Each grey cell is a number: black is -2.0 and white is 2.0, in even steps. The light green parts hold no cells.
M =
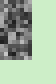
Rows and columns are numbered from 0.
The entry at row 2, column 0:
-0.3
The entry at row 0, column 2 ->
-0.9
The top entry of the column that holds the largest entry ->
0.7
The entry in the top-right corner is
0.7
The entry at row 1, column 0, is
-0.1
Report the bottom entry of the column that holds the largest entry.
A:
0.1
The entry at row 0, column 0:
-0.3
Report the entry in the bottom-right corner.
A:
0.3
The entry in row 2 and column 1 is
0.9
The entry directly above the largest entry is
0.3
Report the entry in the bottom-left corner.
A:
-0.3
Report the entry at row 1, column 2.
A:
-0.1
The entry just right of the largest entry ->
-1.3

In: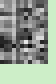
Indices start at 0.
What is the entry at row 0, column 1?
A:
0.2
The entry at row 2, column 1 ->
0.4
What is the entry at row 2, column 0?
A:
0.0
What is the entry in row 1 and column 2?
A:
0.2
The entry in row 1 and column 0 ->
1.2
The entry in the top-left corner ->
0.6
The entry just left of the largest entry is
0.2
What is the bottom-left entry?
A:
-1.4
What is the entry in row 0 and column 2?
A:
0.2
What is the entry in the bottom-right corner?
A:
-0.8
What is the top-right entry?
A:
-0.4
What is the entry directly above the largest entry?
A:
-1.0
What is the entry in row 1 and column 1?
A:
0.4
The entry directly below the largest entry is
-0.8
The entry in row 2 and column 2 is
0.4
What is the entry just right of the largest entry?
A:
0.0

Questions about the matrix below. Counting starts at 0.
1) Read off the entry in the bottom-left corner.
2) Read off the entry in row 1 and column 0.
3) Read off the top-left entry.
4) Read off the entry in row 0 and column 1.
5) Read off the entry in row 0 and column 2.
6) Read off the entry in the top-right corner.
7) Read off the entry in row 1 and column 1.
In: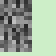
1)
0.8
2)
-0.2
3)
0.4
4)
-1.2
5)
0.0
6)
-0.4
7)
-0.6

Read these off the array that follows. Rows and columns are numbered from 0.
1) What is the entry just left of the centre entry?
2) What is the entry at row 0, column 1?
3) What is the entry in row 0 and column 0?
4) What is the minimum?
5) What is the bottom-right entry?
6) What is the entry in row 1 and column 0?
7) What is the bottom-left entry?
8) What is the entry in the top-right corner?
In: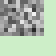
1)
0.6
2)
1.2
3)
0.0
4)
-1.4
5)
0.4
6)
0.0
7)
0.2
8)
0.8
